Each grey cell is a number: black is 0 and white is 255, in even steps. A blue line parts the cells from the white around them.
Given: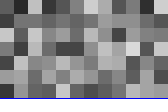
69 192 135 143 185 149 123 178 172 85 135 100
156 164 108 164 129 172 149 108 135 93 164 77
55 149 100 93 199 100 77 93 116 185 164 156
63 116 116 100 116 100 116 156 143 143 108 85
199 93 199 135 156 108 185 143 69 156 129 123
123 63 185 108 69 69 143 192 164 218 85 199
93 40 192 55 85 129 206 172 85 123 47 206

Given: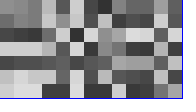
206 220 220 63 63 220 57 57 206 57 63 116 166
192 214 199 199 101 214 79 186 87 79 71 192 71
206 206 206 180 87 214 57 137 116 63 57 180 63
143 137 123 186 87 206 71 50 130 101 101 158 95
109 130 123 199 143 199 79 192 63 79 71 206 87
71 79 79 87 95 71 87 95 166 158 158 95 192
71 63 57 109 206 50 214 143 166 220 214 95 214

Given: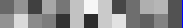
147 218 139 125 50 194 44 202 226 110 96 131 82
104 147 64 167 118 194 246 202 70 110 175 182 82

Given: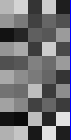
183 212 52 205 30
177 197 24 226 30
149 169 59 205 73
169 141 122 102 52
162 135 65 102 59
149 122 65 102 80
115 108 190 59 141
80 87 129 108 155
18 37 95 87 155
18 11 190 37 226

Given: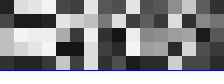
191 244 237 237 171 57 237 49 20 237 136 142 157 164 27 87
35 221 229 244 71 63 229 87 79 229 79 87 142 198 93 49
191 213 229 244 20 20 221 63 42 244 157 164 42 213 79 57
49 35 35 57 198 63 221 49 79 27 42 42 206 71 71 42
71 27 27 35 229 206 191 121 221 63 93 57 221 49 136 115

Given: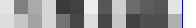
220 198 163 213 115 71 220 71 198 65 79 79 176
228 127 170 213 58 65 236 86 206 108 92 86 228
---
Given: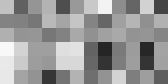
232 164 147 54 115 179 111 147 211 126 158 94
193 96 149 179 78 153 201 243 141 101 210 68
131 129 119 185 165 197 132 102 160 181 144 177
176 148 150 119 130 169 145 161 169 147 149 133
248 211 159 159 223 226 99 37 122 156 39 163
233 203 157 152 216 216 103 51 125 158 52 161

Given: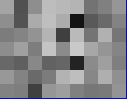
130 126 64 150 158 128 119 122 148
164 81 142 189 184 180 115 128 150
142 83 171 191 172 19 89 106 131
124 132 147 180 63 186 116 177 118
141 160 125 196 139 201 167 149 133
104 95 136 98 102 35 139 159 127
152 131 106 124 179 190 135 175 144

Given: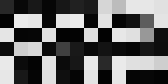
231 24 5 224 15 5 227 3 229 5 7 4
39 8 24 6 23 33 26 214 188 231 231 225
2 235 231 7 229 236 6 227 5 17 93 228
229 5 6 226 2 3 223 2 231 224 152 14
11 206 216 11 64 25 8 19 10 5 21 13
233 11 3 226 11 23 233 41 234 224 221 206

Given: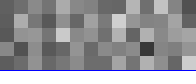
93 108 146 104 119 139 109 109 164 116 177 143 102 205
96 110 138 116 171 136 130 104 102 181 111 194 132 81
93 173 119 89 144 103 161 122 207 149 131 133 164 98
88 147 151 117 202 137 146 112 178 100 177 137 157 165
136 82 141 89 103 148 106 138 129 139 56 133 127 149

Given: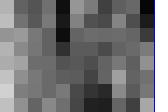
192 145 100 136 111 70 33 31 101 64 167
179 98 84 112 15 150 123 64 95 104 6
189 114 88 121 25 130 81 74 132 78 28
148 154 120 98 13 100 108 106 108 101 59
179 138 118 98 49 91 91 75 99 106 123
172 163 109 108 83 88 78 99 120 95 145
194 143 120 106 94 92 68 100 159 99 113
209 126 119 106 121 73 52 41 138 91 119

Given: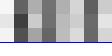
243 81 164 102 188 218 104 213
246 99 174 114 176 213 96 204
230 63 203 112 186 205 106 228

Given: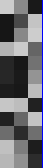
183 145 44
204 137 25
22 73 196
22 136 205
179 203 101
38 23 114
39 26 148
28 24 188
198 189 33
32 103 196
109 43 111
192 125 29
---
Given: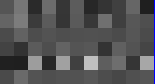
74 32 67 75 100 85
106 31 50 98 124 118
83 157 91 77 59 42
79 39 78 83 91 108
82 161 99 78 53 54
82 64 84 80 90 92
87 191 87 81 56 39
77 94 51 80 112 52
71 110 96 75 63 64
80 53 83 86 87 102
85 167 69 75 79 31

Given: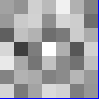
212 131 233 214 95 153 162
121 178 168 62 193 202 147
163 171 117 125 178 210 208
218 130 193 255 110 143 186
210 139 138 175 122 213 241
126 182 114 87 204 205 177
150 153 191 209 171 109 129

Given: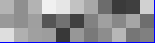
222 153 180
176 143 143
160 159 179
157 85 240
56 114 230
151 64 194
121 130 168
141 160 108
183 136 58
118 166 63
128 110 209

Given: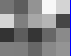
127 51 213 116
126 93 127 93
103 53 167 147
137 103 181 247
148 138 69 212

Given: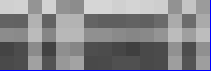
74 68 140 99 208
77 76 138 98 210
161 139 187 178 148
83 66 134 99 210
152 143 184 180 146
163 134 184 179 140
73 78 144 100 214
74 76 144 95 214
80 70 138 95 208
80 63 134 98 212
73 73 137 96 209
75 75 148 106 206
158 145 188 171 146
84 77 159 108 196
158 144 189 170 155

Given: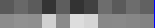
140 89
145 104
143 91
208 52
138 93
221 51
213 65
136 109
137 90
134 109
131 97

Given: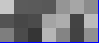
126 83 200
75 71 91
53 75 90
182 164 88
132 173 149
66 67 166
144 188 140

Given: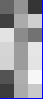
60 83 211 213 227 63 101
171 174 156 156 139 171 147
201 247 228 230 114 207 53

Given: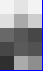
47 71 104 223 243
171 90 87 169 228
142 82 71 206 243
